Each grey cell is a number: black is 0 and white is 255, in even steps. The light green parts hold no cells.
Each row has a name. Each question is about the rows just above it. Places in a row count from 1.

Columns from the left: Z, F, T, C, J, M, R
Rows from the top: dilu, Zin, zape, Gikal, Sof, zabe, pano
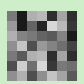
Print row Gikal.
[143 196  79 153 131 111  67]
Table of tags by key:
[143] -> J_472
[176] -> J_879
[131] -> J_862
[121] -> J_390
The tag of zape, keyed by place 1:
J_879
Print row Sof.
[121  90 176 185  46 164  46]
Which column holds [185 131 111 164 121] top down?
M
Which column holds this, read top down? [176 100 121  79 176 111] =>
T

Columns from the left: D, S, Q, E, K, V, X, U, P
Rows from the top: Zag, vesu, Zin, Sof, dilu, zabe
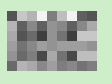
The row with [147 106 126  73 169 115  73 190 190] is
dilu
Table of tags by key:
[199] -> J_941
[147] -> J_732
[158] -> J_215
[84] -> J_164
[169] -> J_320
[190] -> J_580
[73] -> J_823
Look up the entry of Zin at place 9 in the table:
J_941
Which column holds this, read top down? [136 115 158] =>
V
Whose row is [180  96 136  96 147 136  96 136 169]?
vesu

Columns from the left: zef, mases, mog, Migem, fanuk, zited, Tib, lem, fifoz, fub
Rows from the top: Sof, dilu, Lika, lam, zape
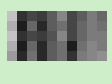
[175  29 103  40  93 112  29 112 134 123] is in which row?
lam
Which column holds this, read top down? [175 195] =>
zef
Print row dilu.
[175  29 103  40  93 112  70 103 123 112]
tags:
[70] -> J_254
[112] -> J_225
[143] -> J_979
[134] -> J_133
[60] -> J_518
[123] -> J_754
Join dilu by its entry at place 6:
J_225

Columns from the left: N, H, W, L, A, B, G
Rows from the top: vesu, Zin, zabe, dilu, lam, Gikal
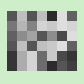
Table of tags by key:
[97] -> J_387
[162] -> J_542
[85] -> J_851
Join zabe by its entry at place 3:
J_542
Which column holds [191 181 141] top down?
H
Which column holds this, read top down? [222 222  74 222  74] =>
B
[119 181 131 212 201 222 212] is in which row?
Zin
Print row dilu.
[ 85 191  85 191 201 222  97]
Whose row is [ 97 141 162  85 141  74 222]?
zabe
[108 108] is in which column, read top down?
L

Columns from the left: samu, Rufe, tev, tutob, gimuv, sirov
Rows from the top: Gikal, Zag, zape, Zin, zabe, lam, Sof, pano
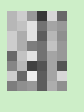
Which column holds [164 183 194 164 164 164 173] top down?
gimuv
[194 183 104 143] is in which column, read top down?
Rufe
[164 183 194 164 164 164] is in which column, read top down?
gimuv
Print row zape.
[205 173 226  93 183 143]
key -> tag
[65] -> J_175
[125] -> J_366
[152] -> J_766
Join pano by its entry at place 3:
J_766

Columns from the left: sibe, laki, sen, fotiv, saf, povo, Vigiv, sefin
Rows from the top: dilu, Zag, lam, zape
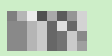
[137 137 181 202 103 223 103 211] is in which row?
Zag
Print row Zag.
[137 137 181 202 103 223 103 211]
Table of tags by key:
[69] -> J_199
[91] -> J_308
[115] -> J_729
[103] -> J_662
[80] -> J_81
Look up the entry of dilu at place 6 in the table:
J_308

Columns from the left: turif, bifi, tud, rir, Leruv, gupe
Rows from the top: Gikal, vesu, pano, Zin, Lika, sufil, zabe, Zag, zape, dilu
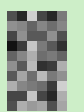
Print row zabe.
[ 89 165 110 186 122 144]
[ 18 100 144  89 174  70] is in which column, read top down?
turif

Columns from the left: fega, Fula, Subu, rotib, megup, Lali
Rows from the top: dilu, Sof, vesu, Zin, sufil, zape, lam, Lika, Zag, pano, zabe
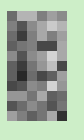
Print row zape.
[ 96  60 117 150 190  72]
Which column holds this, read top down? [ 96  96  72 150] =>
fega
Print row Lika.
[ 72  84 139 127 211 150]

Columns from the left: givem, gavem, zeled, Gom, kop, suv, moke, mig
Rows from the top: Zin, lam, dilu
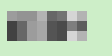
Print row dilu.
[ 66 103 156 167  84  75 213 179]
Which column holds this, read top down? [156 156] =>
zeled
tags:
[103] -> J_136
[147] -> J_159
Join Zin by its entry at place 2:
J_159
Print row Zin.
[156 147 147 179 103 115 213 179]
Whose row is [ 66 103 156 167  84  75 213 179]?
dilu
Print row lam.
[ 66 103 156 167  84  75 126  93]

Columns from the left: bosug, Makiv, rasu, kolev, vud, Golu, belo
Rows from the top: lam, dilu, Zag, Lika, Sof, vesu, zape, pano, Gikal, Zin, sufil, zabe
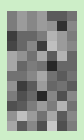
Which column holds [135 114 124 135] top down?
rasu
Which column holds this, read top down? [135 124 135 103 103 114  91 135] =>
belo
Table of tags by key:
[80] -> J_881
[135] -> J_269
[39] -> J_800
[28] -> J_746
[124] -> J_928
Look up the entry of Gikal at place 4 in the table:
J_800
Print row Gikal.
[124  80 103  39 135  80 135]

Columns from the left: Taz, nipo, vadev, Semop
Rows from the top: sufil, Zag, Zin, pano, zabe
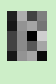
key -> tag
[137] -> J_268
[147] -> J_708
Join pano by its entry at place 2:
J_268
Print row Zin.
[ 66 137   1 206]
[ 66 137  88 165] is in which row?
pano
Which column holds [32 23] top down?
Taz
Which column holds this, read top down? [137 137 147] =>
nipo
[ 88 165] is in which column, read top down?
vadev
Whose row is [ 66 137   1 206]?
Zin

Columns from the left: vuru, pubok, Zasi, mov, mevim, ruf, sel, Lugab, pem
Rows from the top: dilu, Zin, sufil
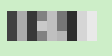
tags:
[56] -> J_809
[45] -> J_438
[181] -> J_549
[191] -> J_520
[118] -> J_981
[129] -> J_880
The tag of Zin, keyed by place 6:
J_981
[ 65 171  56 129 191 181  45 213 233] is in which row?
sufil
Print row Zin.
[ 65 171  56 201 191 118  45 213 233]

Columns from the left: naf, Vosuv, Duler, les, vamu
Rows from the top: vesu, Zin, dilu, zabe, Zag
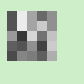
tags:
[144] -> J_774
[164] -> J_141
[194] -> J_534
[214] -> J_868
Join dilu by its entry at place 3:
J_868
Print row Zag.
[ 75 133 124  95 174]
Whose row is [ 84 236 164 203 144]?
Zin
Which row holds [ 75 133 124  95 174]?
Zag
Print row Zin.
[ 84 236 164 203 144]

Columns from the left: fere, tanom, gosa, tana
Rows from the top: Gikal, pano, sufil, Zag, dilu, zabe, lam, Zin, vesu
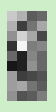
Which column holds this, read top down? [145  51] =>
fere
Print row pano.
[177  62 116 167]
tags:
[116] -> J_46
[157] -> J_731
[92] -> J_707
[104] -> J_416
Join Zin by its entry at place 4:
J_707
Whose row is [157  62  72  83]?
lam

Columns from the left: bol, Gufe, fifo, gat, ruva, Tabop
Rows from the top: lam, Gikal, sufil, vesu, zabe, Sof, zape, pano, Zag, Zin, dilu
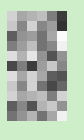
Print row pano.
[200 135 210 115  72 103]
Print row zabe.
[221 179 230 147  83 147]
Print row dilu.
[115 147 179 115 167 241]
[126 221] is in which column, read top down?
bol
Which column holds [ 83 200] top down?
ruva

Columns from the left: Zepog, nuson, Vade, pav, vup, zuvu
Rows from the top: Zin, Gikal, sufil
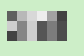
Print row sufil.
[ 66 133 206  85 124  76]
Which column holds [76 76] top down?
zuvu
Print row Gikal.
[206 133 206  85 124  76]
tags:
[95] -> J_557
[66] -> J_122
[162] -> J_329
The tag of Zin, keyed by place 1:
J_557
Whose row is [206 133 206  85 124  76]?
Gikal

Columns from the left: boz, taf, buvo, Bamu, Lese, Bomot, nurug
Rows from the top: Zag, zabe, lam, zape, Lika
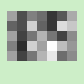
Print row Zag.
[161  78 128 109  54  87 170]
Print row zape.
[128  44 208 161 254 189 151]
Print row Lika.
[161  66 118 180 232 109 139]

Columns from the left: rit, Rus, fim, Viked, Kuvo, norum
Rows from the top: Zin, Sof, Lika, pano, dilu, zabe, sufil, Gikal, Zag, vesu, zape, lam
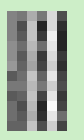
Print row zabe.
[152  99 163  68 206  47]
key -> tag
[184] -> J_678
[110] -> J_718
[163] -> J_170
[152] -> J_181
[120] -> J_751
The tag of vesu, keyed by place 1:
J_718
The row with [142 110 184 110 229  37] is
pano

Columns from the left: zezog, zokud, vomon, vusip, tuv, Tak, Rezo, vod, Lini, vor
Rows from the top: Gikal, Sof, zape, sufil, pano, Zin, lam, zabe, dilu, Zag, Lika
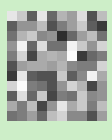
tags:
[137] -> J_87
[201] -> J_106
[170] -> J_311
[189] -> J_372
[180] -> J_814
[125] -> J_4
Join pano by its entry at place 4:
J_311
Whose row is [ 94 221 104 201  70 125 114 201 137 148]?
dilu
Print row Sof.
[ 94 148 148 189  82 125 158 201  94  58]
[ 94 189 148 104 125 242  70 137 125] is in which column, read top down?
Lini

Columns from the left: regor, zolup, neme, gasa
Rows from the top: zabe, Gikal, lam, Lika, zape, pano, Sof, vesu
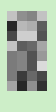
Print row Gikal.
[ 39 184 174  93]
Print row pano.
[123 132  83 218]

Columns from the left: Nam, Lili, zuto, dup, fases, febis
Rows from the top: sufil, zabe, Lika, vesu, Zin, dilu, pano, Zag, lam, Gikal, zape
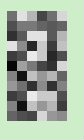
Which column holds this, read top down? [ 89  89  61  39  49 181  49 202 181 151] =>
fases
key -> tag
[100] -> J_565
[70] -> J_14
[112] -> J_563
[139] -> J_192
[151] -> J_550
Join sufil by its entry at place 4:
J_14
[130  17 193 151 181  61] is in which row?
Gikal
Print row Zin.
[ 61  79 234 202  39  79]
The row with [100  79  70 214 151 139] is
zape

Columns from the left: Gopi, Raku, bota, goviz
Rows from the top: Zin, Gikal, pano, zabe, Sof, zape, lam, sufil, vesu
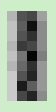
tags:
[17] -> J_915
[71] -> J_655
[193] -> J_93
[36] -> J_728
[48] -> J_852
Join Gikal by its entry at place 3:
J_915
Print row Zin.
[181  83  71 160]
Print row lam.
[202  83  36 151]
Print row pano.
[193  83  48 139]

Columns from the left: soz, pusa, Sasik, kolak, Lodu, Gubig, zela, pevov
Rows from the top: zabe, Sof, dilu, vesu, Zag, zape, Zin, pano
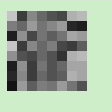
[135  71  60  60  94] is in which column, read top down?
Sasik
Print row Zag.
[144  82  71 104  82  50 176 185]
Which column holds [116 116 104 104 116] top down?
kolak

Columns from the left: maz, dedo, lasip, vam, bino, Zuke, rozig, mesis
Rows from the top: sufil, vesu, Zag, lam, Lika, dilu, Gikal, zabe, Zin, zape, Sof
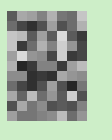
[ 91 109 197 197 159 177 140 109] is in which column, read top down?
maz
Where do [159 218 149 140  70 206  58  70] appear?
Lika
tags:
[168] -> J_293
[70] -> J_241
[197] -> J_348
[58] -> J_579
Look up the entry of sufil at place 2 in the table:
J_293
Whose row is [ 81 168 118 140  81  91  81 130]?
zape
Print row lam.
[197  58 109 177 130 206 149  70]

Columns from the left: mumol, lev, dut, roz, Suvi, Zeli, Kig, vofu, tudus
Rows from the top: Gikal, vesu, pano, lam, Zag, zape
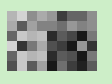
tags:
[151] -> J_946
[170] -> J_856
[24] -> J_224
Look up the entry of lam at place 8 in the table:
J_946
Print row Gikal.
[181 211 142 170 151  61 101 101 142]
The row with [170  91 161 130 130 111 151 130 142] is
vesu

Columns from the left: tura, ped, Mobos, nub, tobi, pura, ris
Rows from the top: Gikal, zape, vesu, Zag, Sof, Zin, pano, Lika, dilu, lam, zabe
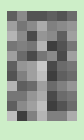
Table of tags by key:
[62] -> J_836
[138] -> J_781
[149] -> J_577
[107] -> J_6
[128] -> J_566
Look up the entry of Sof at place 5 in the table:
J_781
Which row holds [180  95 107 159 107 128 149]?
Lika

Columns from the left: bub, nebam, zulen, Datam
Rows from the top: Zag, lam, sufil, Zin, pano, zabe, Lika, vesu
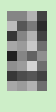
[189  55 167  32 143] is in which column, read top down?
bub
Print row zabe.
[143 155 211 110]
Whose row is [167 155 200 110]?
Zin
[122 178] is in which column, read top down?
zulen
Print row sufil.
[ 55 133 178  66]
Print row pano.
[ 32 133  98 143]
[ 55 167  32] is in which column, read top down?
bub

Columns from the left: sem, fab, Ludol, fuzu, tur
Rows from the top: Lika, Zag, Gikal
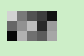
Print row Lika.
[210 121  82  61  18]
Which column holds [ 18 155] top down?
tur
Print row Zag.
[103 145 189  41 155]
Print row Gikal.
[  7 177 112  93 166]
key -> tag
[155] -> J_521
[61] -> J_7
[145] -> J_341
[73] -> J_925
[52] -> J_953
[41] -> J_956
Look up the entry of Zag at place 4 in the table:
J_956
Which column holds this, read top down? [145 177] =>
fab

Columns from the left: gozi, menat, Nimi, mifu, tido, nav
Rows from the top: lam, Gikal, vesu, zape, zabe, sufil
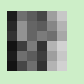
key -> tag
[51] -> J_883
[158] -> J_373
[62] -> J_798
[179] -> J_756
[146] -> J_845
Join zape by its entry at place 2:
J_798
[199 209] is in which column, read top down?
nav

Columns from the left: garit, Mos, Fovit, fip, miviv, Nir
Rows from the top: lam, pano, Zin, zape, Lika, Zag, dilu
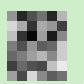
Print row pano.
[215 170  51 170 149  63]
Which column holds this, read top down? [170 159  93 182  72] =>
fip

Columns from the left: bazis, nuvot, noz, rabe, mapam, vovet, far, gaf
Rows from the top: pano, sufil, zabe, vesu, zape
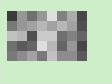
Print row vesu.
[112  90 101 222 183 101 151  71]
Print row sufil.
[121 151 162 183 162 183 162  80]
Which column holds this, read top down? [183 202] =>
rabe
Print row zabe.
[193 183  80 202 202 112 130 101]
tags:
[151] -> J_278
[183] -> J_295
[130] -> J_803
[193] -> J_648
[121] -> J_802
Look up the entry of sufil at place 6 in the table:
J_295

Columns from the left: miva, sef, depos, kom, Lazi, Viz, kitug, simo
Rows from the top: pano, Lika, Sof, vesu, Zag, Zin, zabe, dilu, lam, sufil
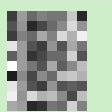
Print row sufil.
[168 156  40  52 118 106 208 129]
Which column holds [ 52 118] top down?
depos
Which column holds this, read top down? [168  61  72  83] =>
kom
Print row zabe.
[ 29 138  72 138 106 189 199 177]
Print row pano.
[ 61 156 106 129 118 118 199  40]

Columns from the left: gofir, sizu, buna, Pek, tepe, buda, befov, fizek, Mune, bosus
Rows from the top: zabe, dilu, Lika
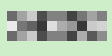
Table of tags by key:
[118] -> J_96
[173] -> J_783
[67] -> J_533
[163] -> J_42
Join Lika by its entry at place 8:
J_783
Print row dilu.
[234 118  98  55 222 173 152  55 202 211]
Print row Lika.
[107 163 202  77 129 129  67 173  89 141]

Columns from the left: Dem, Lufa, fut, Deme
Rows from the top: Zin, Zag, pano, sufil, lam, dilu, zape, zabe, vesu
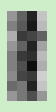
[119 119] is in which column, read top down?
Lufa
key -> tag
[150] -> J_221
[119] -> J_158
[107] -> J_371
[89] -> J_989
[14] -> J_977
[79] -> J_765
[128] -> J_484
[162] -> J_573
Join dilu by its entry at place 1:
J_484
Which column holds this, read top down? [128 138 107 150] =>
Dem

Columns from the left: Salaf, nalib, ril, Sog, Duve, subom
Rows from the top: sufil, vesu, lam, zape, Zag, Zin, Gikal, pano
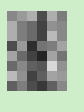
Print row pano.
[ 96 125  77  57  96 136]
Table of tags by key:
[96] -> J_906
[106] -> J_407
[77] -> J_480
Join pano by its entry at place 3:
J_480

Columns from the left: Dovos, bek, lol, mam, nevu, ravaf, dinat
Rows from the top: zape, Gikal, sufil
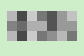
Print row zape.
[184  73 203 119  84 153 194]
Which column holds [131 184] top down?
Dovos
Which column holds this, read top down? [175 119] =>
mam
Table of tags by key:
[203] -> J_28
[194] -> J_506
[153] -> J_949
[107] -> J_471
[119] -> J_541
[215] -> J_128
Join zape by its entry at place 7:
J_506
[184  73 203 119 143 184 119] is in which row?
sufil

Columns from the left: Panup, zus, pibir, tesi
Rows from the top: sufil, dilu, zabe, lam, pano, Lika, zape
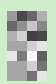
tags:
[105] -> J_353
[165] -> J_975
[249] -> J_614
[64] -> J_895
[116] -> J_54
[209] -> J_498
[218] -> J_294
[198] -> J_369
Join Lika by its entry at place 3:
J_498
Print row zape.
[165 165 116 230]

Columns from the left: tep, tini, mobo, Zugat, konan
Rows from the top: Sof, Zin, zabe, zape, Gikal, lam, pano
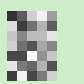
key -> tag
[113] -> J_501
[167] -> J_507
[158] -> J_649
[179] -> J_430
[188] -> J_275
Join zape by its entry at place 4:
J_507
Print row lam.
[229 122 104 179  84]
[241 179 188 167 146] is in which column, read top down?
Zugat
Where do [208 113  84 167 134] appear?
zape
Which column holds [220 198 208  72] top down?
tep
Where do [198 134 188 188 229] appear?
zabe

